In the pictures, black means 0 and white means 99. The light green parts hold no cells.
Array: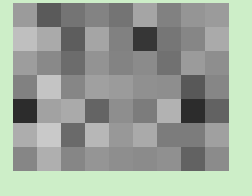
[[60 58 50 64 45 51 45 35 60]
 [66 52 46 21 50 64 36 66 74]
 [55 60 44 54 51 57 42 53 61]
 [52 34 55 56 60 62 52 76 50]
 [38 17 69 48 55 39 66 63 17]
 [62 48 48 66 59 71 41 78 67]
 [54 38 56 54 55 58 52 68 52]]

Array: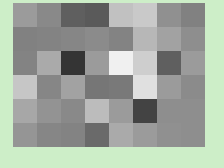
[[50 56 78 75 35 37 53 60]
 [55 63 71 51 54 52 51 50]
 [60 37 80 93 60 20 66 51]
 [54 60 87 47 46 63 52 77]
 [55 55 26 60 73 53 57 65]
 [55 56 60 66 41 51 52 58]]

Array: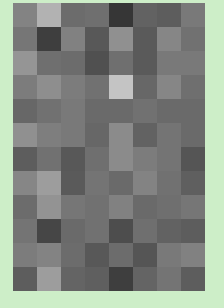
[[47 36 38 21 43 42 69 51]
 [44 52 35 56 34 50 24 46]
 [47 47 35 43 31 42 43 58]
 [43 52 40 76 44 48 55 48]
 [41 41 44 41 41 47 44 40]
 [41 45 38 54 40 47 49 56]
 [33 45 48 54 43 34 44 36]
 [37 44 51 41 45 35 61 52]
 [46 43 41 50 44 46 57 42]
 [36 38 43 30 44 41 27 45]
 [50 47 33 42 34 42 51 48]
 [36 45 39 24 37 39 61 36]]

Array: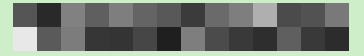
[[47 32 29 68 49 41 23 34 39 49 37 50 16 33]
 [17 22 37 18 22 29 49 12 27 20 21 48 35 90]]

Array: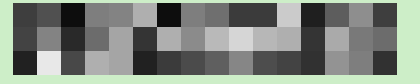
[[24 55 36 12 79 23 23 43 49  5 68 51 49  5 31 24]
 [42 47 66 20 68 71 83 72 54 68 20 64 42 16 51 26]
 [19 49 57 19 26 30 52 37 29 23 13 64 68 28 90 13]]

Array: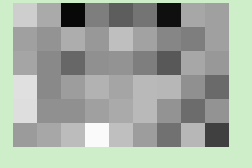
[[62 65  6 45 36 49  3 66 80]
 [62 49 52 63 74 59 67 57 62]
 [59 65 34 49 57 56 40 53 64]
 [41 56 71 72 64 69 61 53 87]
 [57 42 57 72 66 62 56 56 86]
 [25 71 44 61 74 97 73 65 60]]

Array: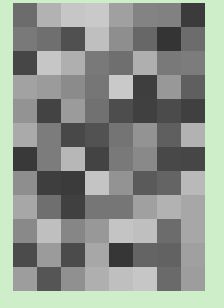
[[23 50 51 62 78 77 69 42]
 [42 20 40 55 74 31 43 47]
 [48 47 68 43 47 68 77 27]
 [37 59 24 78 46 54 60 63]
 [25 29 25 30 44 60 26 57]
 [69 37 57 45 32 28 48 66]
 [27 28 53 47 26 71 48 22]
 [72 39 35 57 76 23 24 55]
 [65 69 62 46 46 25 43 65]
 [65 42 74 76 59 52 74 53]
 [62 38 39 21 65 29 60 29]
 [61 41 77 74 68 56 33 61]]

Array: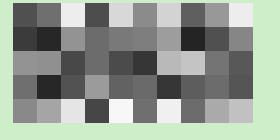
[[92 59 37 82 54 84 30 92 43 31]
 [52 31 14 61 49 47 42 57 15 23]
 [34 45 76 72 21 29 42 28 56 57]
 [33 42 36 21 41 38 60 32 15 43]
 [75 66 42 93 43 96 27 89 64 53]]

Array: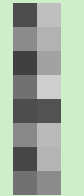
[[74 30]
 [69 54]
 [63 25]
 [80 44]
 [32 30]
 [72 53]
 [70 27]
 [54 44]]
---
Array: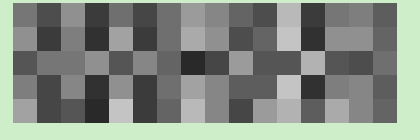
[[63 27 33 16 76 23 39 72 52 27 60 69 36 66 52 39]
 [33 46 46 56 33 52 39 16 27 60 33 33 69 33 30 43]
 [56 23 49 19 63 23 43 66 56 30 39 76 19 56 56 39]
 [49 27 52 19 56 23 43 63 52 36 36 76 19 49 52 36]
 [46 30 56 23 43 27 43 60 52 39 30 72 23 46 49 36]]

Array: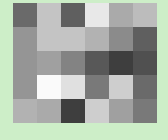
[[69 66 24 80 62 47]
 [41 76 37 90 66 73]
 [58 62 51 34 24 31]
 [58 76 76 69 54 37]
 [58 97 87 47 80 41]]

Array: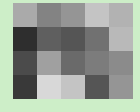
[[18 37 33 44 72]
 [29 62 41 48 54]
 [66 51 58 76 69]
 [22 84 76 33 58]]

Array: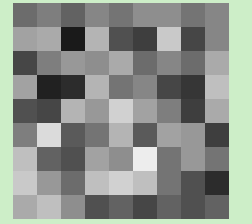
[[63 66 10 70 31 24 78 27 52]
 [63 13 17 70 45 52 27 21 74]
 [74 38 31 63 55 92 45 59 45]
 [49 85 35 45 70 35 63 59 24]
 [42 49 38 52 45 55 55 45 52]
 [78 59 42 74 81 74 45 31 17]
 [66 74 55 31 38 27 38 31 38]
 [27 49 59 55 66 42 52 42 66]
 [31 27 70 59 81 63 49 24 66]]

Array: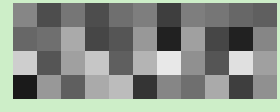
[[10 59 37 66 73 20 52 43 66 24 56]
 [52 30 46 30 43 49 24 49 46 40 37]
 [80 33 62 77 37 70 90 56 33 87 62]
 [40 43 66 27 33 59 13 62 27 13 52]]

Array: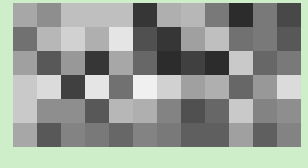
[[78 85 25 89 44 93 81 62 68 40 59 85]
 [65 34 51 47 40 51 47 37 37 62 37 51]
 [78 55 55 34 71 68 51 31 40 78 51 55]
 [62 34 59 21 65 40 17 25 17 78 40 47]
 [65 55 74 74 74 21 68 71 47 17 47 28]
 [44 71 81 68 89 31 21 62 74 44 47 34]]

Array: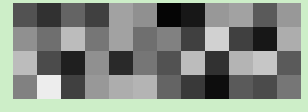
[[73 29 12 56 16 46 32 73 19 70 77 35]
 [50 92 25 59 67 70 39 22  5 35 29 46]
 [32 19 39 25 63 56  2  9 59 63 35 59]
 [56 43 73 46 63 43 50 25 81 25  9 67]]

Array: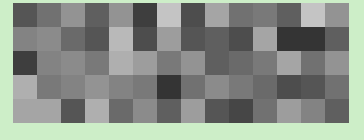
[[64 64 33 68 41 54 37 61 33 27 44 61 51 37]
 [51 54 41 33 72 30 61 33 37 30 64 20 20 37]
 [68 47 51 57 51 47 20 44 54 47 41 30 33 44]
 [24 51 54 47 68 61 47 57 37 41 47 64 44 57]
 [33 44 57 37 57 24 76 30 64 44 47 37 76 57]]

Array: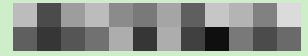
[[37 21 33 44 67 21 67 25  6 47 29 41]
 [73 29 61 73 54 47 64 37 77 70 50 85]]
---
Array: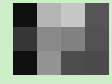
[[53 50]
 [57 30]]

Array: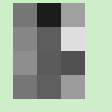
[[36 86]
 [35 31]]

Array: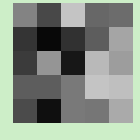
[[ 3 19]
 [58  9]]

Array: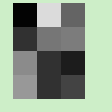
[[46 48]
 [19 11]]

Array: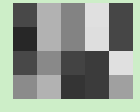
[[69 51]
 [53 26]]

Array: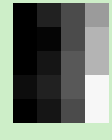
[[ 2 29]
 [ 8 34]]

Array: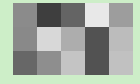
[[84 67]
 [55 76]]
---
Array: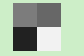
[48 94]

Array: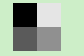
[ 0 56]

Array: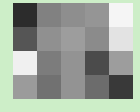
[17 56 57 42]

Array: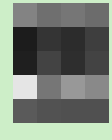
[51 20 18 53]

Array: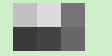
[75 26]

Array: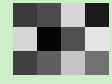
[23  2 76]

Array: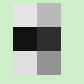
[89 18]

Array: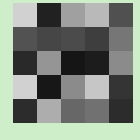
[81 27  8 77 17]
